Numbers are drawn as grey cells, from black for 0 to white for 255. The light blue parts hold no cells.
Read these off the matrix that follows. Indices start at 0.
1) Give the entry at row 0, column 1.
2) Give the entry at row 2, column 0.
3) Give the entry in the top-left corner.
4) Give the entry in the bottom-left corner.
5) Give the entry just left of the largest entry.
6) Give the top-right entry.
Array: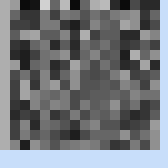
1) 155
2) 174
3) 174
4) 174
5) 20
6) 41

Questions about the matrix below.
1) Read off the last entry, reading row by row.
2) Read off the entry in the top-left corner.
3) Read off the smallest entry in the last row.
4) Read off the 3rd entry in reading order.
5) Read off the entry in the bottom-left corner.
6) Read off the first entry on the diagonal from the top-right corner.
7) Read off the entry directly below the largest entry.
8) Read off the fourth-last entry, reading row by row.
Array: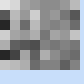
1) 130
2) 227
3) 96
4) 164
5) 195
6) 186
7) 87
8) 130

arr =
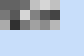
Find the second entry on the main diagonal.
88
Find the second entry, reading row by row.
99
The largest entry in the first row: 214
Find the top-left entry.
99
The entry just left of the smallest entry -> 171

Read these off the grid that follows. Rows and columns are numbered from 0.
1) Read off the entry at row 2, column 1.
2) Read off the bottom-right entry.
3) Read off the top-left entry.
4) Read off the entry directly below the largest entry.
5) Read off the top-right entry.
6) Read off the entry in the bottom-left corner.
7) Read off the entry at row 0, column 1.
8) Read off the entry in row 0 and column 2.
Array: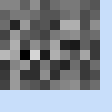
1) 34
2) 109
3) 133
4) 46
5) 85
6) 66
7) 133
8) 97

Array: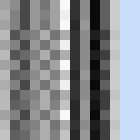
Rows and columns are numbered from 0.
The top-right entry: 204
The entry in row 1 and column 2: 72
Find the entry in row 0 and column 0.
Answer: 162
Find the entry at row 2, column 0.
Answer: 162
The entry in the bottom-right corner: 204
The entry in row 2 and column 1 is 129
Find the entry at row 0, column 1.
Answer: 140
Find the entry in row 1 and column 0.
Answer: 173
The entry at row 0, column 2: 72
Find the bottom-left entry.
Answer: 195
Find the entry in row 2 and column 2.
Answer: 72
